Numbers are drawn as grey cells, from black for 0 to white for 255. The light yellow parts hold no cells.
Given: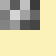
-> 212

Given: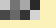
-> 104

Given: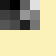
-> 53

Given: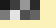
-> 227

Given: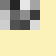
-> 101

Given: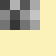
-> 74

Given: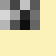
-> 161

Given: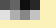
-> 174
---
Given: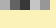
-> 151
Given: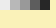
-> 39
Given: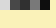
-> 14
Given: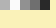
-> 41
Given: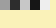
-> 238
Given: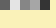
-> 52
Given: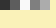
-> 172
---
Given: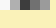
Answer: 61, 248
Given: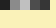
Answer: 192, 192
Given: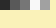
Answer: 118, 248
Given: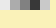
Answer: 129, 234
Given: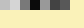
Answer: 11, 213
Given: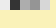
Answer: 173, 236
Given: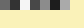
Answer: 72, 245
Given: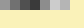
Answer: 58, 204
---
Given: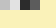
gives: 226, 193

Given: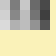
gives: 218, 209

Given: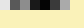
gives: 230, 170

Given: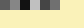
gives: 192, 134

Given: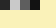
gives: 201, 94

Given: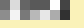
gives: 254, 243

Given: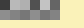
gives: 195, 185
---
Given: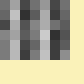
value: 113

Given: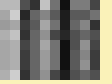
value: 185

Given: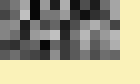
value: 90

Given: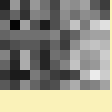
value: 27

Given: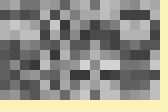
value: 149

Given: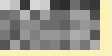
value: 216

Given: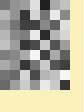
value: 116

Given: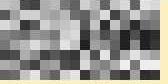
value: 195
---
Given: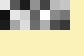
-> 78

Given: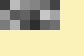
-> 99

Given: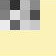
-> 211

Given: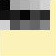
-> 101

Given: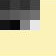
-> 131

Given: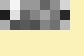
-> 113
